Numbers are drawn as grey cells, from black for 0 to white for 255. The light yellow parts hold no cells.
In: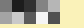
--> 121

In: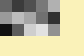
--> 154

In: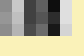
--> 150

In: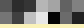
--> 86

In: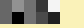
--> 103

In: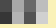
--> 74

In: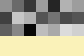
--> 64

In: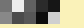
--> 115

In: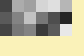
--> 90

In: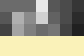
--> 87
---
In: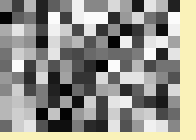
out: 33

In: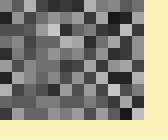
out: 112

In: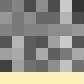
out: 52

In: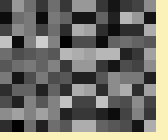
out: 140

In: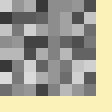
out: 78

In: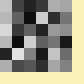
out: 165

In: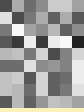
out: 162

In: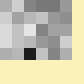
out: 152

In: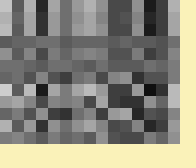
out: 177
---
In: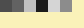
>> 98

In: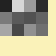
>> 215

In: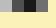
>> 79

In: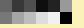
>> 56

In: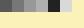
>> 119

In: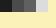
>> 75

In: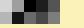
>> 159

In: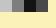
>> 126
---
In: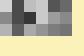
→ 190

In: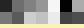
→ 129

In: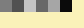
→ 196

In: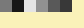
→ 228

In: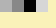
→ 2

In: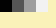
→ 158

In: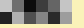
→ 12

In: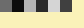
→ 180
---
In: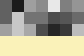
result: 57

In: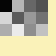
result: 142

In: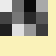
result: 151

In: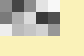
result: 209

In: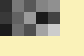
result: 163

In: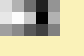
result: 65

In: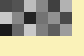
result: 93

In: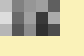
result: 48
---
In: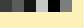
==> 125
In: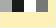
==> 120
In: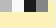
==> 134
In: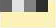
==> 45
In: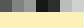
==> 208
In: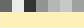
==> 160
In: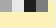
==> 124
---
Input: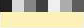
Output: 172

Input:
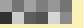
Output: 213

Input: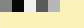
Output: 90

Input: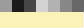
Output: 135

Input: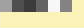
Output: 247

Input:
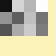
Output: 203

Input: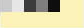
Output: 126
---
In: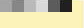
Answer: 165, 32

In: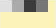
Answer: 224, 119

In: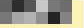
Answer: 97, 132

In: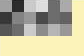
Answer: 161, 151

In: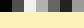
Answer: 5, 155

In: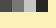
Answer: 74, 38

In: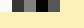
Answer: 250, 86

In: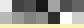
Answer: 234, 206

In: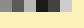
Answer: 140, 204
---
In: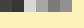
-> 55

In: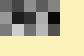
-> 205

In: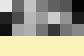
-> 165

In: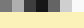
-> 175

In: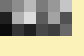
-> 53

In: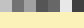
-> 115

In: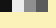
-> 236

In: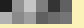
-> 138
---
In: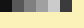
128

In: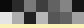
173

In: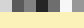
151

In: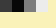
58

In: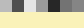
155

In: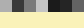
122

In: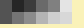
207

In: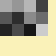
170
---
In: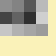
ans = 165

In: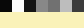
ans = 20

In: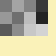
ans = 199

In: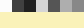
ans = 32

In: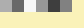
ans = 247

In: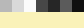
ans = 251

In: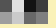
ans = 104
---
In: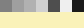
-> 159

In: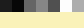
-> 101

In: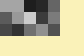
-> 101

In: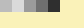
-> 155

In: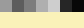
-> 125

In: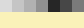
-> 144

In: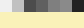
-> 127

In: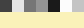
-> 148

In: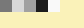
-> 161
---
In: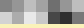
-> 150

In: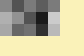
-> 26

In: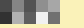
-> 143

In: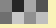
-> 167

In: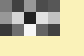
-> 225

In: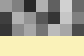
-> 198

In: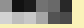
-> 105
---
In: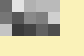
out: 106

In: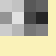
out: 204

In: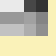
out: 234

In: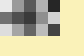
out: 233

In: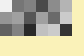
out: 241

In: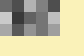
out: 107

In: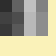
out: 45
